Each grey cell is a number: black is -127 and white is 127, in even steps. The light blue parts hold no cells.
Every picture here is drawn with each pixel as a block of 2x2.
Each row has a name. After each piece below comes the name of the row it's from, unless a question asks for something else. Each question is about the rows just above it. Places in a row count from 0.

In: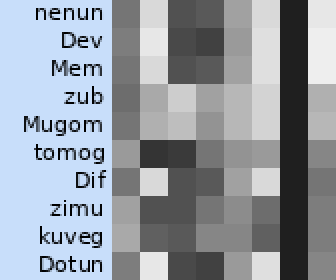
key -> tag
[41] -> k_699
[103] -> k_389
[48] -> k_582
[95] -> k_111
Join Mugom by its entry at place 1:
k_582
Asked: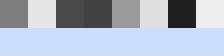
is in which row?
Dev
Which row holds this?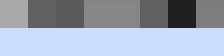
kuveg

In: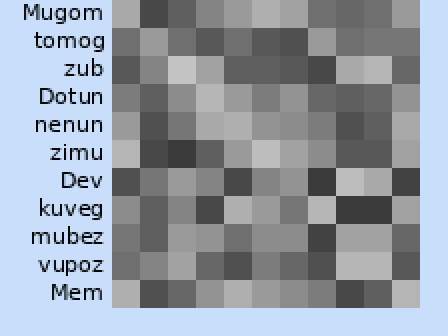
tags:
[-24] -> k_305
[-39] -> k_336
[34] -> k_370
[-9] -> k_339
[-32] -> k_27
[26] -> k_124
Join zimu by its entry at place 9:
k_336
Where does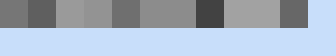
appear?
mubez
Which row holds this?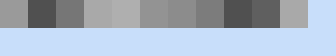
nenun
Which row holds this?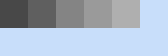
Mugom
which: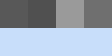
tomog

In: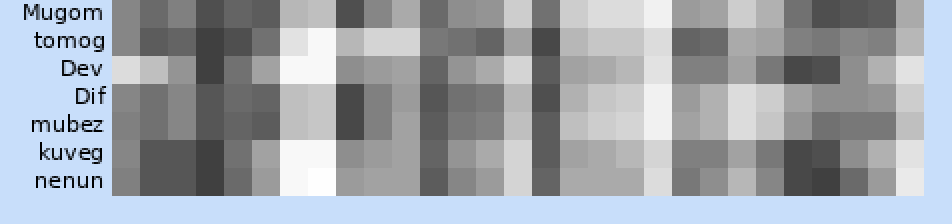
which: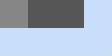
kuveg
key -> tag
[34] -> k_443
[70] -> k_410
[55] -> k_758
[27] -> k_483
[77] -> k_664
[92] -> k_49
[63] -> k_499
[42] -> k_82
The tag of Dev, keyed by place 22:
k_443
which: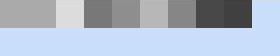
nenun
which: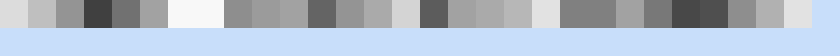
Dev
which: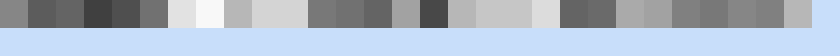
tomog
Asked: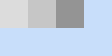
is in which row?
mubez

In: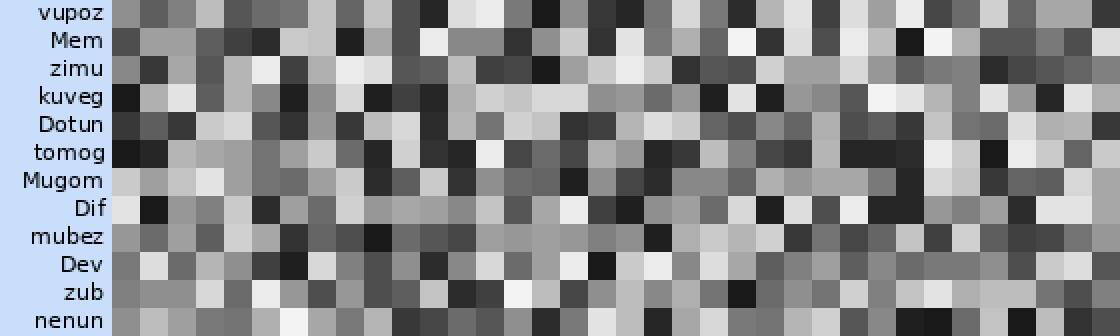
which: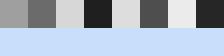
Dif
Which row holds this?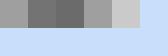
Mugom
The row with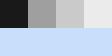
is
zimu
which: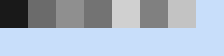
zub
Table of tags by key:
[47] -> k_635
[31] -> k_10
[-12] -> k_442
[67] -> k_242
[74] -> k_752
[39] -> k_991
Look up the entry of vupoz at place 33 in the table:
k_991

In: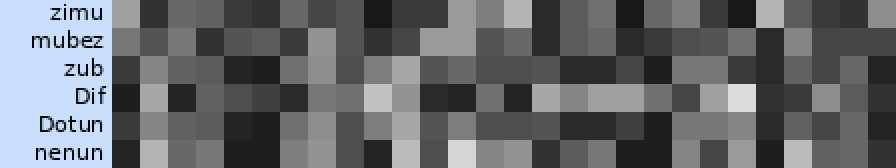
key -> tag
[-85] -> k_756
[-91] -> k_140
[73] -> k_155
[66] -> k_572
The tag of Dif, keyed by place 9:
k_572
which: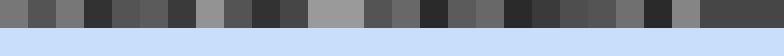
mubez
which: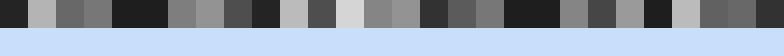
nenun

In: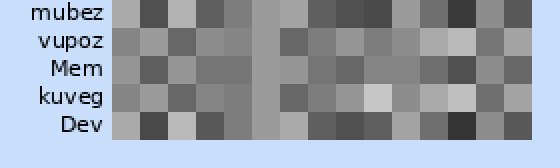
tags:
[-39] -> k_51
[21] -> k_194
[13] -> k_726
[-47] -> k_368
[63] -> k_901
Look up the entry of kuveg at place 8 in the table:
k_194
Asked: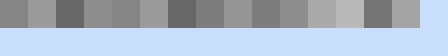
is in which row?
vupoz

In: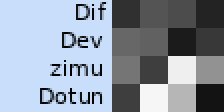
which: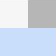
Dotun
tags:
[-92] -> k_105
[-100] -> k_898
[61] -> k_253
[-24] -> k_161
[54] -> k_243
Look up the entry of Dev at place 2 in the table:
k_898
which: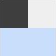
zimu
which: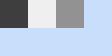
zimu
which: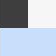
Dotun

